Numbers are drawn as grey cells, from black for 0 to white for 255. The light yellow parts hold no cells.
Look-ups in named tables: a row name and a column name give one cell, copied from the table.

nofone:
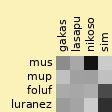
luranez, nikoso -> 205
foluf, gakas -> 170
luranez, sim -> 47
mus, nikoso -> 18
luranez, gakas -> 155
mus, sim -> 203
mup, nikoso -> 159
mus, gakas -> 140
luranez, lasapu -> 164
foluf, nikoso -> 173
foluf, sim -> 74
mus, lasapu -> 168
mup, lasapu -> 160
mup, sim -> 192
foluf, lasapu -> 167
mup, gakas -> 192

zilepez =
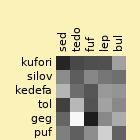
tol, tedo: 184
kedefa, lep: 153
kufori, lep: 80
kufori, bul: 160
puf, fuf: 141
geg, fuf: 29
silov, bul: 111
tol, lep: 162
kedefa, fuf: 86
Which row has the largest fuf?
puf

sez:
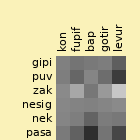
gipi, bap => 121
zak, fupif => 167
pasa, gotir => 116
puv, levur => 60
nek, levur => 120
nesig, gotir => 133
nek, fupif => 126
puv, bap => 133
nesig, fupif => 131
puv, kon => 126
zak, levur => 199
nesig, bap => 129
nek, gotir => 124
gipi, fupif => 116

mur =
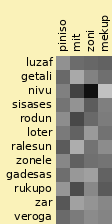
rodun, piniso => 141
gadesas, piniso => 110
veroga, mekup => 132
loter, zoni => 154
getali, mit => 169
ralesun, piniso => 91

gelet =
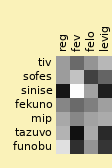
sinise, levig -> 30
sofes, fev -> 194
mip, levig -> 171
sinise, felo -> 162
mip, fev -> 135
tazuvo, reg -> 179
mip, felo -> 162
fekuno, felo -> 127
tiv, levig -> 183
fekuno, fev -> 106
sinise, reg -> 22
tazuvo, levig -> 41
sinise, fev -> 253
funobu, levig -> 53
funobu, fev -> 47
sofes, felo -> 65

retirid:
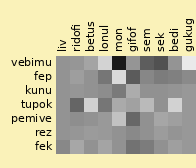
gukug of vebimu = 234
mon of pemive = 194
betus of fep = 146
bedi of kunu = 148
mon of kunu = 122
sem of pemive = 145

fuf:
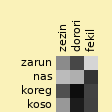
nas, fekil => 52
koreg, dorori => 13
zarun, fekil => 213
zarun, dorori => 71
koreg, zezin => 80
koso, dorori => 28
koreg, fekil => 66
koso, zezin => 152
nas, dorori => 175
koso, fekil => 65
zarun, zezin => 139
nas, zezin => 187

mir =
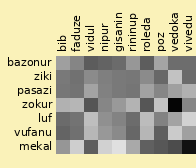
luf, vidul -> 190
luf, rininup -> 108
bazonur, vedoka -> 109
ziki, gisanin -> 121
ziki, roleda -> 139
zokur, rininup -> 179
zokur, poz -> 195
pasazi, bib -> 119
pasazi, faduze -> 115
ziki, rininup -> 119
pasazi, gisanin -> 121
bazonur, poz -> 164

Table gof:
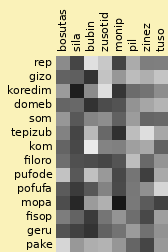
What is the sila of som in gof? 88
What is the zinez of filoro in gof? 105
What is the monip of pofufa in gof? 74
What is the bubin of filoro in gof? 77
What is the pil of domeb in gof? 147
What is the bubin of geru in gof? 51
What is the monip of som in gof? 97
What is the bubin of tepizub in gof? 185
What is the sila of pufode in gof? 88
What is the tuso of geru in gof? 146
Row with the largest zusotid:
koredim

